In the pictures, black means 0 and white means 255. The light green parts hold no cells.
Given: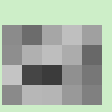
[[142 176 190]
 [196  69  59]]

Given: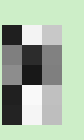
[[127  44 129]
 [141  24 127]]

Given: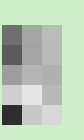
[[ 91 164 186]
 [157 181 176]]

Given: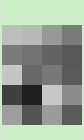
[[123 114  99]
 [197 104 120]]

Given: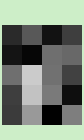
[[ 20   6 111]
 [111 203 113]]

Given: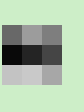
[[  9  36  69]
 [195 201 167]]
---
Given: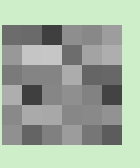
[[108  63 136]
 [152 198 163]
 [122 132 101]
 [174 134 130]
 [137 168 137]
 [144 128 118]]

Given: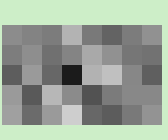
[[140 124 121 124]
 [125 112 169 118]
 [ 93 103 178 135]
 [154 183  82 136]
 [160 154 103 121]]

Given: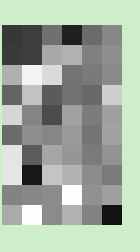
[[ 55 112 107]
 [ 58 168 128]
 [176 218 122]
 [100  91 104]
 [214  75 124]
 [107 134 117]
 [228 166 123]
 [230 196 140]
 [131 139 145]
 [170 139 130]]

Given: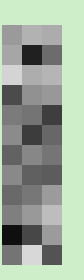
[[154 172]
 [166 108]
 [212 181]
 [ 75 152]
 [123  62]
 [139 103]
 [ 98 117]
 [137  92]
 [105 155]
 [127 189]
 [ 15 155]
 [116  83]]

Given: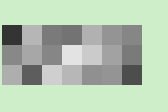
[[ 52 122 177 134]
 [136 134 203 122]
 [174 207 144  77]]

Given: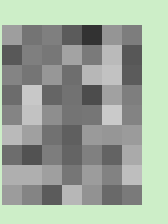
[[158 127  50 125]
 [ 88 119 122  87]
 [132 151 183  91]
 [108 101  76 126]
 [132 142 118 131]
 [186 113 154 155]
 [109 125 128 170]
 [175 159 156 190]
 [156  91 146 122]]

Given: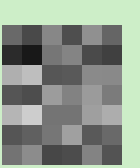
[[105 135 144]
 [ 43 118  74]
 [175  86 138]
 [ 85 156 155]
 [181 116 159]
 [ 85 118  89]
 [115  71 131]]
